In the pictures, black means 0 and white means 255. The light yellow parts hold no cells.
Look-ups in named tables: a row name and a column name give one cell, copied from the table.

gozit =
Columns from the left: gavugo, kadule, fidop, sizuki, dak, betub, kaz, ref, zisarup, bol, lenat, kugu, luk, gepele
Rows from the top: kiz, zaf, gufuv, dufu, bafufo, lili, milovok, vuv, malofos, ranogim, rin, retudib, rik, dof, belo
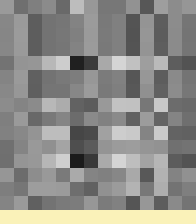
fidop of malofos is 104
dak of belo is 122
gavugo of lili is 132
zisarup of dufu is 128
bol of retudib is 190
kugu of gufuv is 92
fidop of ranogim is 148
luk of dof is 115
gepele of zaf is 117
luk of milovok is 140
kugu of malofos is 100
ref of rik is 128
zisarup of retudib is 212
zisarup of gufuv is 128
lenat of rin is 149
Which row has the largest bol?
ranogim

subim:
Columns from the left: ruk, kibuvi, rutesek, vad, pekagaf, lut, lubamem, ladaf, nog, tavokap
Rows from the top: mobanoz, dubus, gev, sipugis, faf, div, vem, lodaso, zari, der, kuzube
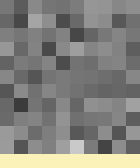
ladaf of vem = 100
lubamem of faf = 110
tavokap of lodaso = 161
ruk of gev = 127
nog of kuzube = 141
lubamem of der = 102
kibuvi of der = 140
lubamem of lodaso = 144
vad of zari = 114
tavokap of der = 151
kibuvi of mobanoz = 92
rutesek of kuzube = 141
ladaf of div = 110
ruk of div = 135
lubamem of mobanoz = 150
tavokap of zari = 93
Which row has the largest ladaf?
mobanoz

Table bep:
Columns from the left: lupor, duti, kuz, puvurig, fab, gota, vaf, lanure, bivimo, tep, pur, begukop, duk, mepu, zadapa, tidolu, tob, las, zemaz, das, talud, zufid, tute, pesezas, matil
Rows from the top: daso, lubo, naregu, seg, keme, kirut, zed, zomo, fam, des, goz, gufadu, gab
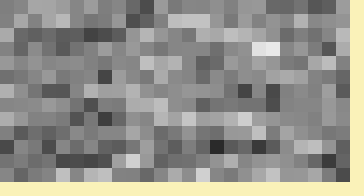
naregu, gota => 94
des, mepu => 147
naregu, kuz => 96
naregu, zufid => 127
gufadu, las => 134
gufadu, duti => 124
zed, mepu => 150
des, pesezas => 119
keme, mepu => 134
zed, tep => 179

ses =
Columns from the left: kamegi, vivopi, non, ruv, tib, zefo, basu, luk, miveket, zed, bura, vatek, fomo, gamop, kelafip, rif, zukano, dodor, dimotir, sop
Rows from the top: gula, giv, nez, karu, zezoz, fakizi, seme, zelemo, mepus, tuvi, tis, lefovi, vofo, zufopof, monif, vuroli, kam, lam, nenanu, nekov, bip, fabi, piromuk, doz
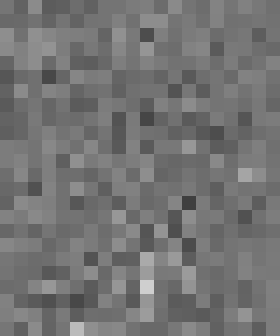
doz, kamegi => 118
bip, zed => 100
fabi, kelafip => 124
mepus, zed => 122
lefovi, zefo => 144
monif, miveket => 93
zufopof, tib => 113
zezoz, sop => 130
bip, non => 132
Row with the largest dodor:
vofo

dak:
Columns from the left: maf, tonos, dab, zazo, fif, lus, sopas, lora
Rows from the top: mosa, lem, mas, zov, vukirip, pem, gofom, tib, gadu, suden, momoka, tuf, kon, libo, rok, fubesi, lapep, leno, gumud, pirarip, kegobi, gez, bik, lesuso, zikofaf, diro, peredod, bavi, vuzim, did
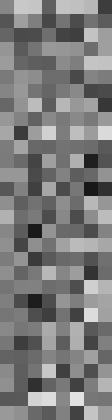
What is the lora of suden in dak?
218
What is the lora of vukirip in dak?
194
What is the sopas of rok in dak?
184
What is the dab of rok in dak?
114
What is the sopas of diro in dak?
160
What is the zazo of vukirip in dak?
92
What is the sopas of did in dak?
196
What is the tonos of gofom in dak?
152
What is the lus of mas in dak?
63

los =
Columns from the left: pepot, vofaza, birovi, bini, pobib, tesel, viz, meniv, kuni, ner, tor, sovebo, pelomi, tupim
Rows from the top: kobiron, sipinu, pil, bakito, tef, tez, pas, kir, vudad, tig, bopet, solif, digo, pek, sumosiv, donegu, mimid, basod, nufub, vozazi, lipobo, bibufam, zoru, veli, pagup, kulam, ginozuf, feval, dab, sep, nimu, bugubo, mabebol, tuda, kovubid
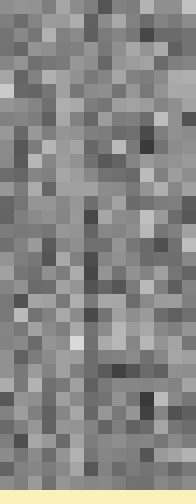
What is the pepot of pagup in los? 131
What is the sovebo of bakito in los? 170
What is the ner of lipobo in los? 123
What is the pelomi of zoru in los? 96
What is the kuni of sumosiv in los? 162
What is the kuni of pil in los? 133
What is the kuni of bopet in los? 185
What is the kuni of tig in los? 107
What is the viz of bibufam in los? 122
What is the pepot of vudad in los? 129

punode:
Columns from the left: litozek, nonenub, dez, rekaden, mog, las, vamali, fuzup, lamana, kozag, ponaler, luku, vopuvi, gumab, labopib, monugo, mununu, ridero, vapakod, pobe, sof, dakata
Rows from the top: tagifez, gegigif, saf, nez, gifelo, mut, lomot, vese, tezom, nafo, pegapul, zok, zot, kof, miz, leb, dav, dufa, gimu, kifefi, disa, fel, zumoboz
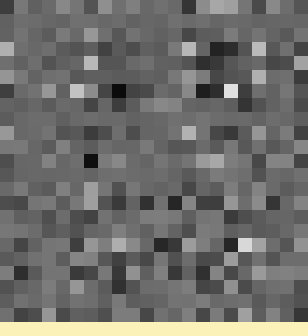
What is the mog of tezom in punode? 96
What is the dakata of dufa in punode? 146
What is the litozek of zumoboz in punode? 112
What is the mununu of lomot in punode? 224
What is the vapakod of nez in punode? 186
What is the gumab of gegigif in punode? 106
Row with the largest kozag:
kifefi

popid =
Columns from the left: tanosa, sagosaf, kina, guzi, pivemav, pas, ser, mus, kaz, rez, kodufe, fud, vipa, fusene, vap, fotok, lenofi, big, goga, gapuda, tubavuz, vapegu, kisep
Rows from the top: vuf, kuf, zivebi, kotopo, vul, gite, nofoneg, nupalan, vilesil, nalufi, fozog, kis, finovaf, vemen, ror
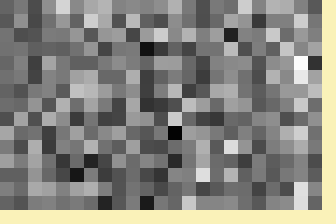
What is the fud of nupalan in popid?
58
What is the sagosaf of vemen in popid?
107
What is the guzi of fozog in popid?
59
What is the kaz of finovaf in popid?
82
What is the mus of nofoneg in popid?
156
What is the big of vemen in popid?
108
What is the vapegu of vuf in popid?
129
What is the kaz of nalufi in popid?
159
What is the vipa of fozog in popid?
108
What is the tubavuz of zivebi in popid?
108
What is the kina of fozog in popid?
174
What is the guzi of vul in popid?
164
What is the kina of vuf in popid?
76
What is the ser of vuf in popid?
168
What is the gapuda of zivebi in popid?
201
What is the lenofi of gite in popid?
142

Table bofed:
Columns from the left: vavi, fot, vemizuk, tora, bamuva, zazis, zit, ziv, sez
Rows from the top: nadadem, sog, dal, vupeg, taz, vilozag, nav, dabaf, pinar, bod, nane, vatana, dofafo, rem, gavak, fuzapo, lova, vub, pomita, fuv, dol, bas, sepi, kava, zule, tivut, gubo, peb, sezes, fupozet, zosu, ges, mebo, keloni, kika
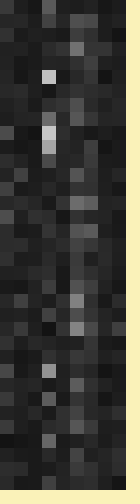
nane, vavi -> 28
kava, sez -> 63
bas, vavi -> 39
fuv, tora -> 46
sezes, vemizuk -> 25
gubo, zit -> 37
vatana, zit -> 58
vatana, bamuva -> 37
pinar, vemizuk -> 37

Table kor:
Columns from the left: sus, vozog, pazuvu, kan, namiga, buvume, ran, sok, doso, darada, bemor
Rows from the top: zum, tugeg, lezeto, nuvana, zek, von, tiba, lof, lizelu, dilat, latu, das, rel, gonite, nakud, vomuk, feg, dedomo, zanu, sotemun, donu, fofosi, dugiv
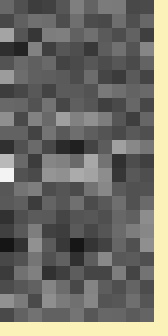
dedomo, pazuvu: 145
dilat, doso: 73
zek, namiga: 67
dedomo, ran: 52
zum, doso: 122
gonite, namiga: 85
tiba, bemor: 105
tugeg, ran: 76
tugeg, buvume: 111
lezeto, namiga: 127
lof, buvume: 95
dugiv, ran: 87

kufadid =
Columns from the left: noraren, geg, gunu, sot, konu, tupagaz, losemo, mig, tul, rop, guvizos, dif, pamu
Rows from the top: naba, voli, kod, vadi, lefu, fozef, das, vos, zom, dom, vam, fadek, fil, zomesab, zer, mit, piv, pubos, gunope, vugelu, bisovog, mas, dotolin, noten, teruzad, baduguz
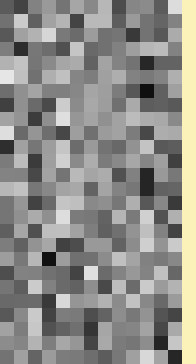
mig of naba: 183
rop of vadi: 158
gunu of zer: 66
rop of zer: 175
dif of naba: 92
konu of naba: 116
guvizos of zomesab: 37
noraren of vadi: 125
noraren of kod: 88
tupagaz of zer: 191
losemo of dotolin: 78
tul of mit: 181
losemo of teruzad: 69
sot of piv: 190
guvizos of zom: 172
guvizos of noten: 163
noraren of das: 110

